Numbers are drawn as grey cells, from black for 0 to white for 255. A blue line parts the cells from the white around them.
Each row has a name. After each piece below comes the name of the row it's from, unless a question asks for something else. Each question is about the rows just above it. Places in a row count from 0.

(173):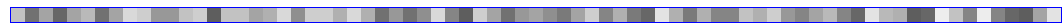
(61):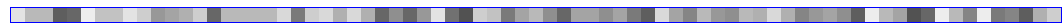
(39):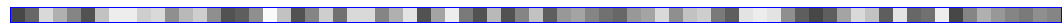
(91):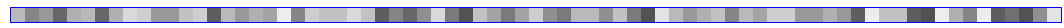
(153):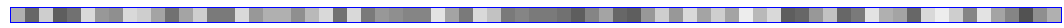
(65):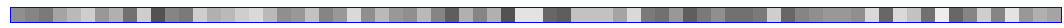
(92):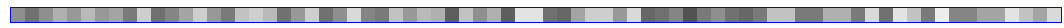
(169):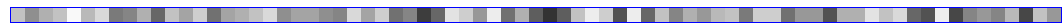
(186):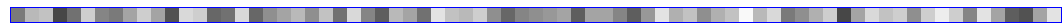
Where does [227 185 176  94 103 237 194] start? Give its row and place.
(173), 61
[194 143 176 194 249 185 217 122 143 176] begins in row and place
(186), 48
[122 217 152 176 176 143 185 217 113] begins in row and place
(153), 15
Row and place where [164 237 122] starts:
(39), 30

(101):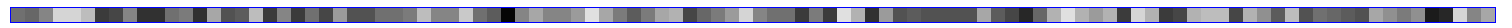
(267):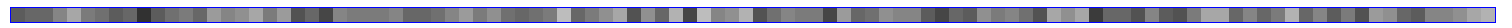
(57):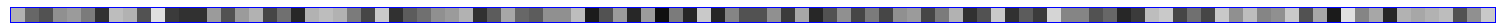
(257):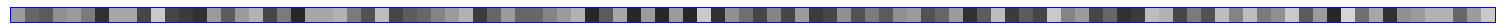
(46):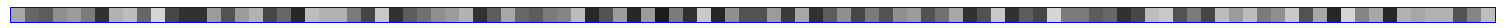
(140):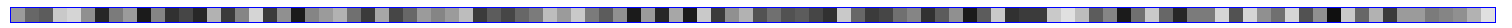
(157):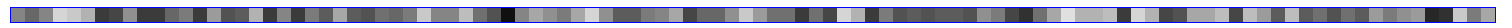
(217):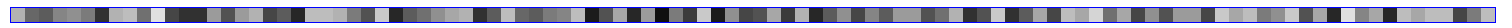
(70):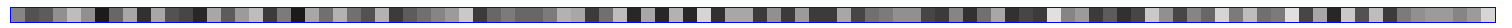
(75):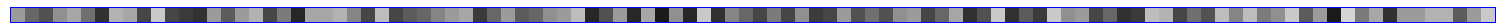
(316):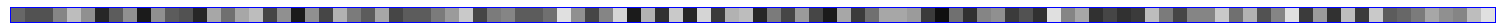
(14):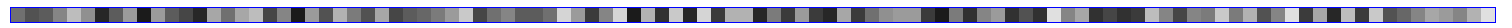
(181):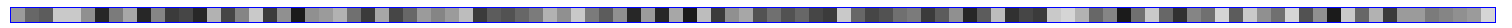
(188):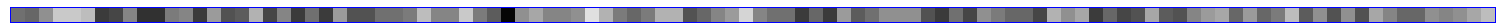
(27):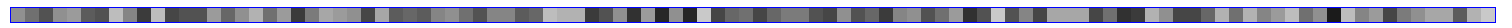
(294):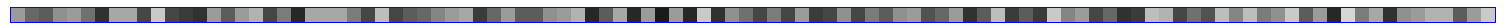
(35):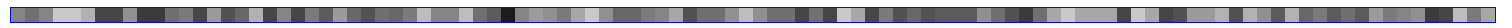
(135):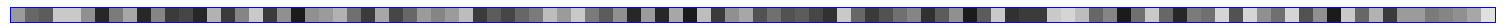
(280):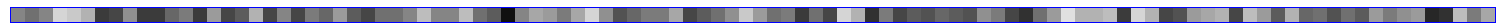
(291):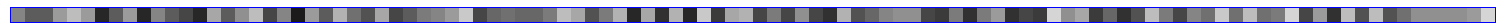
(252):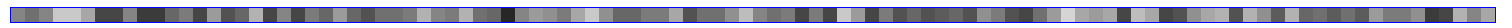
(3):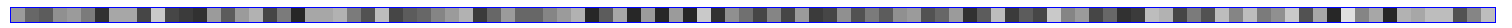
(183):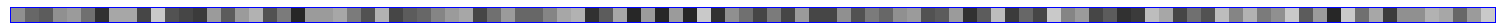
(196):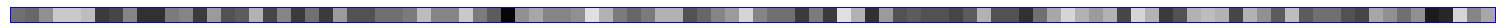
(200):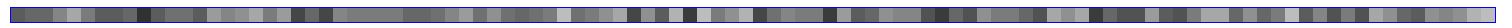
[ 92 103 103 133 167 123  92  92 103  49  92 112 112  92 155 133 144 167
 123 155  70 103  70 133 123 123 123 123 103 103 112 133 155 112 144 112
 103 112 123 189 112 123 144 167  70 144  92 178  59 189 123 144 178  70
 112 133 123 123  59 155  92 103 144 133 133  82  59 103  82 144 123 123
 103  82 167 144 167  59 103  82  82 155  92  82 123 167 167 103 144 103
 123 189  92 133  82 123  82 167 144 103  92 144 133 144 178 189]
(200)
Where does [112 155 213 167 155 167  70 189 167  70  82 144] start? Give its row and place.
(252), 73
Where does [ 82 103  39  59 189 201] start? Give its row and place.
(57), 77
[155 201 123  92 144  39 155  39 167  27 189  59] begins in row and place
(135), 39
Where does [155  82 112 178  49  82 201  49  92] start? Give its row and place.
(217), 64

